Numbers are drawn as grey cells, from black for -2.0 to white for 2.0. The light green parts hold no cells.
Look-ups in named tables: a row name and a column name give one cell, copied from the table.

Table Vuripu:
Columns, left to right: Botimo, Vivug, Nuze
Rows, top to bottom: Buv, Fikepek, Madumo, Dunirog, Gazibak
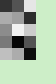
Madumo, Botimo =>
0.2
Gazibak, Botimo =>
1.0
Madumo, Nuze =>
1.2
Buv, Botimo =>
-1.2
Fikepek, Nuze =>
-1.3
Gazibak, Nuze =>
-1.8
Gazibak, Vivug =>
0.7
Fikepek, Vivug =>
0.5
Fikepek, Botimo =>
0.7
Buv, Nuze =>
1.6
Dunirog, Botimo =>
-0.1
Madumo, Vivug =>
1.8
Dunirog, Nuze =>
-0.7
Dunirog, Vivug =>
-1.9
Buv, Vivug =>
-0.7
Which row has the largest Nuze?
Buv

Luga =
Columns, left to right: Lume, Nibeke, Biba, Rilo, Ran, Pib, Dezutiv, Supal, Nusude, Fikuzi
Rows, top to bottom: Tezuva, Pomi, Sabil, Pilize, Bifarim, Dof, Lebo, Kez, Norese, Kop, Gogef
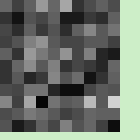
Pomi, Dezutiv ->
-1.6
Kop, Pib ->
-1.0
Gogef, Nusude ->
-1.0
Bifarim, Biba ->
0.4
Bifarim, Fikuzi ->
-1.6
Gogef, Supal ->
-0.4
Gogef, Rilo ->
-0.5
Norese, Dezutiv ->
-0.5
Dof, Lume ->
-1.2
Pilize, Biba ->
0.0
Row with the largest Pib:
Tezuva

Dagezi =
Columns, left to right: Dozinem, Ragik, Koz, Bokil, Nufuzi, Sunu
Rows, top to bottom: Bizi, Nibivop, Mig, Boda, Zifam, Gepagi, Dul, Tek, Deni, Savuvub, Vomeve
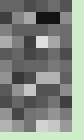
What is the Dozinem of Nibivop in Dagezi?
-1.0
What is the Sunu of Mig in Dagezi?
-0.3
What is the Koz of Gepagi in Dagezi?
-0.4
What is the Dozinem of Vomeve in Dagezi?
0.8
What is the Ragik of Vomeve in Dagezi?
0.3
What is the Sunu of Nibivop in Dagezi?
0.2
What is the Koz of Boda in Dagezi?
-1.0
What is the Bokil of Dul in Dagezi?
0.8
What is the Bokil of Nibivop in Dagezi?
-1.7
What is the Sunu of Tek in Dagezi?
0.2
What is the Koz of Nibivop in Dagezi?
0.6
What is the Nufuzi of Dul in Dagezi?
0.8
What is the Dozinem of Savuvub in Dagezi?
0.3

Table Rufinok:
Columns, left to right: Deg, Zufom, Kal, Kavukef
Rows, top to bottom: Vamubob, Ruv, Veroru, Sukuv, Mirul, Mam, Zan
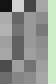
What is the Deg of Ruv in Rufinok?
0.7
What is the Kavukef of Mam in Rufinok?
0.5
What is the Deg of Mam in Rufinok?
-0.8
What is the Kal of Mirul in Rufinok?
0.5
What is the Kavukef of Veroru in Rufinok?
-0.1
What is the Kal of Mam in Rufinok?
-0.2
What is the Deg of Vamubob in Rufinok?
-1.7
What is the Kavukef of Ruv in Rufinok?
0.2
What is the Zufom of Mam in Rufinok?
0.5
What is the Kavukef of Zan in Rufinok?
0.6
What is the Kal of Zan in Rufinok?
0.2
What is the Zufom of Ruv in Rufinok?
-0.4
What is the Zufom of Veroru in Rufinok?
-0.2
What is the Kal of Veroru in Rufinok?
0.4
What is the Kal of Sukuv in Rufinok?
0.4
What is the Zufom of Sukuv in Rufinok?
-0.5
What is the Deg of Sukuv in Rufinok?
0.5

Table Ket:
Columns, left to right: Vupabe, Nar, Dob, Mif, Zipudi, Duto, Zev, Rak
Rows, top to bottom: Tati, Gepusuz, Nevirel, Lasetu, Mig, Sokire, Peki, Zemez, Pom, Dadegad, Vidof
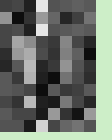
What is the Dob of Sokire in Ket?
0.9
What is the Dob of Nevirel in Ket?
-1.5
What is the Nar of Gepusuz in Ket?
-1.8
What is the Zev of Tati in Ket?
-0.5
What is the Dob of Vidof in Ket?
-1.6
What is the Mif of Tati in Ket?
1.6
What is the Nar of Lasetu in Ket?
0.6
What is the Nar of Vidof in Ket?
-0.7
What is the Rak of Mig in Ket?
-1.8
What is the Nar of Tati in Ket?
-0.9
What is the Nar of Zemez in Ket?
-0.7
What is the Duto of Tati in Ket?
-0.6
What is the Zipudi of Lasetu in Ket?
-1.1
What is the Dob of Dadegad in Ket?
-0.9
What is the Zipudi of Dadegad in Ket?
0.4
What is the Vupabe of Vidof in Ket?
-0.7
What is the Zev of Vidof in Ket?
-0.2

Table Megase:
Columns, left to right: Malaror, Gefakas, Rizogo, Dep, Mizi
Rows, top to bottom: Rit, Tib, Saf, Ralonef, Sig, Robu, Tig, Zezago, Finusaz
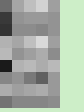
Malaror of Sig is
0.9
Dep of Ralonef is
1.4
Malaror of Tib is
-1.1
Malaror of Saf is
-1.2
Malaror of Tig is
0.1
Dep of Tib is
0.4
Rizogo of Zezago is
0.6
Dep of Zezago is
0.7
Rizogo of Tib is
0.4
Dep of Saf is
0.1
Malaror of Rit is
-0.3
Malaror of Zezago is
0.7
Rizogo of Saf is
0.2
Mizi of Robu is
0.9
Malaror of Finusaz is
-0.2
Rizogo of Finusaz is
0.1
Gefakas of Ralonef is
0.6
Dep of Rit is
1.3

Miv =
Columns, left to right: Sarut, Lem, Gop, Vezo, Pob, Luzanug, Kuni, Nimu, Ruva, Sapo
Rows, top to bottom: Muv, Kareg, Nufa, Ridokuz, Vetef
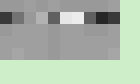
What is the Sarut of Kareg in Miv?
-1.1
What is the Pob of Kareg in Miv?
-0.5
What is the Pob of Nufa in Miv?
0.4
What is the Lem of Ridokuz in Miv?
0.5
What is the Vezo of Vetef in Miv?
0.5
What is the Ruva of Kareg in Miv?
-1.4
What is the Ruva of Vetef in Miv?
0.5
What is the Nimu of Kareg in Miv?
-0.5
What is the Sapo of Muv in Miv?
0.5
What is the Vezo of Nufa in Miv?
0.5
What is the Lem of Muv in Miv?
0.4
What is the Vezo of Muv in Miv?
0.4
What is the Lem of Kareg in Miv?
-0.2
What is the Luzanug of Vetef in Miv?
0.5
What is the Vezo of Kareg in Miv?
0.8
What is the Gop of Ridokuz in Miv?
0.5
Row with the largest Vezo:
Kareg

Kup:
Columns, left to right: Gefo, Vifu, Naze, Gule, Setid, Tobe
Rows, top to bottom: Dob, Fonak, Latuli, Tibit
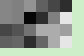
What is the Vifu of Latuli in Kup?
-0.7
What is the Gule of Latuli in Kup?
0.7
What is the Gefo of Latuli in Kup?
-0.9
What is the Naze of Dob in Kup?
0.3
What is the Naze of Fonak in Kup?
-1.9
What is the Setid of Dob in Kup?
-0.9
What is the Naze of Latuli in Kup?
-0.2
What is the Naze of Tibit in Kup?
-1.3
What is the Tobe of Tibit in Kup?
1.6
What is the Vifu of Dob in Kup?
0.0
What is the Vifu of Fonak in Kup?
0.0
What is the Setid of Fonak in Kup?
0.0
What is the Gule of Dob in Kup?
-0.5

